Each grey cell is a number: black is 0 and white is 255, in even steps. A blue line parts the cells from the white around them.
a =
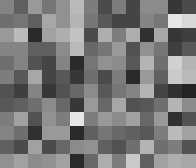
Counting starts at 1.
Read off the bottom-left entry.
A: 145
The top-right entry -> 75
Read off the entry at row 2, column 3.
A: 96
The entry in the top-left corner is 132
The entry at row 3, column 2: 186
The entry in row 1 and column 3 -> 153
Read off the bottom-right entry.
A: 167
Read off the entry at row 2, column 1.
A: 111
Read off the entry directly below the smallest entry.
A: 139
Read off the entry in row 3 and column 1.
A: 153
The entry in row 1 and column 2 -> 96
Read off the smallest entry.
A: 36
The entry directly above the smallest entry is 186

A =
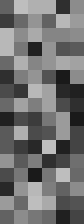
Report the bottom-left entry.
98
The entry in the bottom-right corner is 68
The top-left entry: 98
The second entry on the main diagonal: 105
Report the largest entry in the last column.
162
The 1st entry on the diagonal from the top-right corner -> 140
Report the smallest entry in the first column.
32
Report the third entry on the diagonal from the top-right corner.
133
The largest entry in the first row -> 190
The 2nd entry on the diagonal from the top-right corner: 184
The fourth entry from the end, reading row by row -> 119
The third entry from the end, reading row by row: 105
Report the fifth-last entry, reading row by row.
140

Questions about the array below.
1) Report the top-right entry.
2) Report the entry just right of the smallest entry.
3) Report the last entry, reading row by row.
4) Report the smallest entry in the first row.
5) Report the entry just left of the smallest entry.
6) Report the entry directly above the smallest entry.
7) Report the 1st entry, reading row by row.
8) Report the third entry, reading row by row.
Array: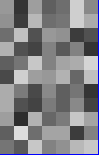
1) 137
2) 178
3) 199
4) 52
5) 158
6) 81
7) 152
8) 158

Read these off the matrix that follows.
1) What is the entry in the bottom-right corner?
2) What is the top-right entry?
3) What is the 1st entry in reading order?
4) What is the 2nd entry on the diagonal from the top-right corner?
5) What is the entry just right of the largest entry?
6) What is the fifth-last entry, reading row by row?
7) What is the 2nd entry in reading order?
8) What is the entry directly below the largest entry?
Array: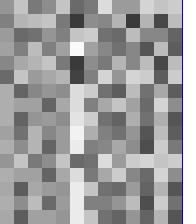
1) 85
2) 204
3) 149
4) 72
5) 161
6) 100
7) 196
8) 58

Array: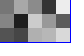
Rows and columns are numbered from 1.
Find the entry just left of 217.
183
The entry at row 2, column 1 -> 133
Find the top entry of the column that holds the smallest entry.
168
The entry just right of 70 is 176
